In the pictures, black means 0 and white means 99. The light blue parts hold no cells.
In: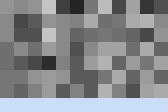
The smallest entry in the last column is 31
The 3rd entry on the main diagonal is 31
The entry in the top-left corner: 57
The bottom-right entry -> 66
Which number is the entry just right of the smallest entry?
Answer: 46
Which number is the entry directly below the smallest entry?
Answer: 50
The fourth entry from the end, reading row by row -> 50
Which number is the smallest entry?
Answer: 14
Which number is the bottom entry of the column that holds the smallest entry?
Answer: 50
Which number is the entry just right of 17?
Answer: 50
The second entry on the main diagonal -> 28
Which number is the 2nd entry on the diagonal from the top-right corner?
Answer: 69
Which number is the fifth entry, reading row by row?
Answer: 25
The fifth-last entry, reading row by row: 69

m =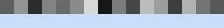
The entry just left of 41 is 51
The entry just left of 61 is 73

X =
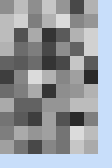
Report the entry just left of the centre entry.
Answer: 85
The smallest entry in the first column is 24
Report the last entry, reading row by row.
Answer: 66
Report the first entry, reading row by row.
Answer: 55
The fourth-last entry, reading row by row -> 52
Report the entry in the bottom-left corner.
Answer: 62
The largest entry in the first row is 77
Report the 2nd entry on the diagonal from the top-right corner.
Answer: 52
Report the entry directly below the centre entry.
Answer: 20
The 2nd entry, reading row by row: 73
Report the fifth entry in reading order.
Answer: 58
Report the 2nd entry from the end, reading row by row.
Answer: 77
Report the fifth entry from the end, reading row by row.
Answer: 28
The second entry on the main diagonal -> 81
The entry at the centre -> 69
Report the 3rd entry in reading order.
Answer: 55
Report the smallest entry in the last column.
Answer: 16
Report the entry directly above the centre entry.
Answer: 20
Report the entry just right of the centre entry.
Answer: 52
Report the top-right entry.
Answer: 69

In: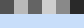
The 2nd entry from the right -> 53
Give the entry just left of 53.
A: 80

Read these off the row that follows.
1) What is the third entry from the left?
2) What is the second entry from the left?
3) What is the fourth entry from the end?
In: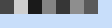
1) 10
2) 80
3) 51

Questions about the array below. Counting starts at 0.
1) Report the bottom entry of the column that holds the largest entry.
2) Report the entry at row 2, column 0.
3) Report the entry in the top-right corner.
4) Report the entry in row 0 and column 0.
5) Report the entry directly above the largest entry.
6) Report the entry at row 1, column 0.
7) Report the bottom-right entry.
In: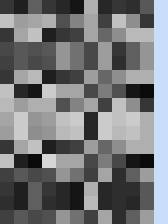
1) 31
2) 21
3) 34
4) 21
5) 12
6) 75
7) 61

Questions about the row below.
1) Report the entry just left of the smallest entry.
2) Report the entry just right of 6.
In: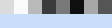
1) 47
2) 65

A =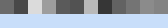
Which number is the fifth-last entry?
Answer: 21
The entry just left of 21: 72
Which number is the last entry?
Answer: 51
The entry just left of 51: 54

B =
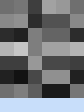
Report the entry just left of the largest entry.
70
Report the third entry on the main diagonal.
49
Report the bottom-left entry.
43
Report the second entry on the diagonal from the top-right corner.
32
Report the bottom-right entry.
46
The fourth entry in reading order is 63
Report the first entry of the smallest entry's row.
13
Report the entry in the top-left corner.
43
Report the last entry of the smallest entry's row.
13
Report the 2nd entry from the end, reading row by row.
10
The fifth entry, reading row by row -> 59
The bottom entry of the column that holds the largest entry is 49
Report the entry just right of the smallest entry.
28

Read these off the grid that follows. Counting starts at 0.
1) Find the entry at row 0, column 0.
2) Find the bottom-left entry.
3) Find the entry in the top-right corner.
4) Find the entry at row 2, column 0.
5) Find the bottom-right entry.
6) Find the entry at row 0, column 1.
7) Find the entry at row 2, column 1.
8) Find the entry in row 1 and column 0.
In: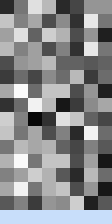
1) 16
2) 34
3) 58
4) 62
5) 34
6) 46
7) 87
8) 76
